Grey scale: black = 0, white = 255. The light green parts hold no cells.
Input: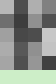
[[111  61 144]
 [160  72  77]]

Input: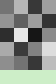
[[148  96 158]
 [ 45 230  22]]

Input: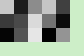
[[ 58  73 218]
 [  5  84 230]]

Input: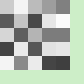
[[ 90 196  72]
 [214  94 180]]

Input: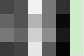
[[101  82 180]
 [120 101 207]]

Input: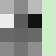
[[236  91  18]
 [105 100 104]]

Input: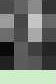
[[155  71 197]
 [108  76 169]]

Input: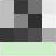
[[189 133  46]
 [ 55  63  78]]

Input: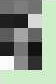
[[ 31  27 217]
 [ 91 164 100]]
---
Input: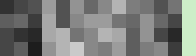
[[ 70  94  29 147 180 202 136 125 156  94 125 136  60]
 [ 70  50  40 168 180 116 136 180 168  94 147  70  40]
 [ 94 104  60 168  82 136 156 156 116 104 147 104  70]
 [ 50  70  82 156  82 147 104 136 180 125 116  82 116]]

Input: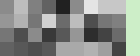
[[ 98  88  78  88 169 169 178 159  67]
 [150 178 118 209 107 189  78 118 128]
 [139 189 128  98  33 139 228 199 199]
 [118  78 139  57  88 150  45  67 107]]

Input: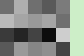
[[ 58  36  67  12 206]
 [111 175 111  89 123]
 [ 89 153 134 143  67]
 [186 165 153 165 111]]

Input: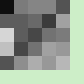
[[214  93  71 114 123]
 [ 93  93 105  59 161]
 [192  71 114 161 152]
 [ 15 123 133 133  83]
 [ 83 142 173 152 183]]

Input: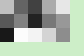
[[ 88 129  34 120 152]
 [192 100  65 171 231]
 [ 24 252 243 212 141]]

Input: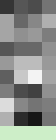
[[176  43  22 116]
 [125  76  65 144]
 [ 53  86  76 116]
 [ 86 104 104 144]
 [220 135 116 125]
 [165 104 135 176]
 [165 144 153 125]
 [153 188 188 153]
 [ 95 200 243 165]]

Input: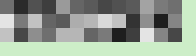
[[111  42  81  62 154 101  90  71  81  90 163 122 111]
 [194  71 142 111 182 182 101 122  30  62 228 133  71]
 [228 122 194 101  90 173 182 217 194  51 142  30 133]]

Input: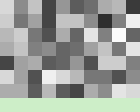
[[216 161  81 239 216 184 119 119  81 140]
 [172 172  92 184  92  69 172 140 228 216]
 [184 205 119  81 172 101 228 128 251 101]
 [172 195 128 140 101 110 161 195 119 228]
 [205 119 161  69 195 195 140  46 128 239]
 [ 69 161 172  92 101 150  81 205 205 128]
 [216 140 195  69 150  92 110 172 184  58]]
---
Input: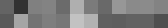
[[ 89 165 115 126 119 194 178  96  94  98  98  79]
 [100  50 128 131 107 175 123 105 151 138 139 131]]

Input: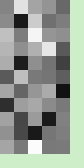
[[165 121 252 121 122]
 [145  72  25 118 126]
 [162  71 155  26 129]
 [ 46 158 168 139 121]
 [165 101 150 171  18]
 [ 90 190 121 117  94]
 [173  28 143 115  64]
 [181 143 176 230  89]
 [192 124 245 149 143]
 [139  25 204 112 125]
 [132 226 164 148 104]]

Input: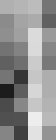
[[133  63 226 148]
 [ 80  81 237 185]
 [ 75 135 198 179]
 [ 28  94 214 174]
 [117  53 198 174]
 [ 96 111 203 120]
 [115 131 218 134]
 [143 160 219 154]
 [139 164 171  96]
 [176 181 188 117]]

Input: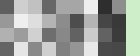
[[100 229 137 207 128 149 232  74  72]
 [177 156 209 110 136  98 203  98  59]
 [152 239 222 180 140  77 180  70  57]
 [ 95 207 193 103 167 166 238  46 142]]

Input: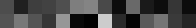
[[ 83 120  84  54 151   8   1 204  42   4  90 117  58  37]
 [ 77  32  62  66  79 126 132  73  12 105  26  13  54  12]]

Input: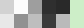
[[232 145 190  58 186]
 [210 252 158  47  41]]

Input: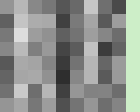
[[149 166 119 157  80 116 150 110 132]
 [113 202 110 182  64 150 130 131 109]
 [100 166 169 145  46 135 181  90 154]
 [ 88 169 164 133  58 115 181 102 154]
 [135 186 127 153  69  92 193  60  99]
 [120 221 157 145  96 115 158 134 109]
 [ 96 196 172 169  64 122 165  89 157]
 [149 183 136 119  86 105 198 111  74]]

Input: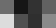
[[220  80  47 138]
 [109  22  50  97]]
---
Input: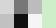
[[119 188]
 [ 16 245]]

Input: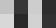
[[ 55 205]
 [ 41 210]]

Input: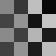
[[ 55 191]
 [147  20]]

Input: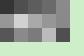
[[ 79  93]
 [209 169]]

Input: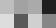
[[162 170]
 [ 89 208]]

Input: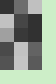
[[109 192]
 [ 70  49]]

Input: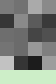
[[114 170]
 [138  91]]
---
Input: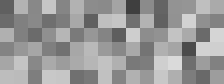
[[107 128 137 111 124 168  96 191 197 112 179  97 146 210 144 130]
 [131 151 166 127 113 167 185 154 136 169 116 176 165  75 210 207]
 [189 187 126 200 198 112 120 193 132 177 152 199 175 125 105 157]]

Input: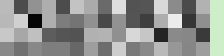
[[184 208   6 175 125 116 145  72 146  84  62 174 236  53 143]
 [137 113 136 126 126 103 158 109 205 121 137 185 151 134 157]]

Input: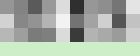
[[210 135 147 180 242 115 163 208  85 194]]

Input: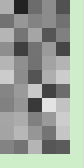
[[114 151 131 140 113]
 [142  63 115 154  70]
 [204 140  84 174 204]
 [129 149  57 227 194]
 [164 183 150 116 197]]

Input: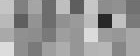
[[185  95 147 109 145 154 187  40 193 122]
 [220 143 122 159 173 150 180 182 134 168]]

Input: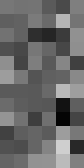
[[ 95  98 123 106 181 116]
 [ 80  72 119 102  71 143]
 [157 121  84  96  99 137]
 [107  93  89  87  18  95]
 [ 65  94 101  91 157 120]
 [100 108 146 147 187 128]]
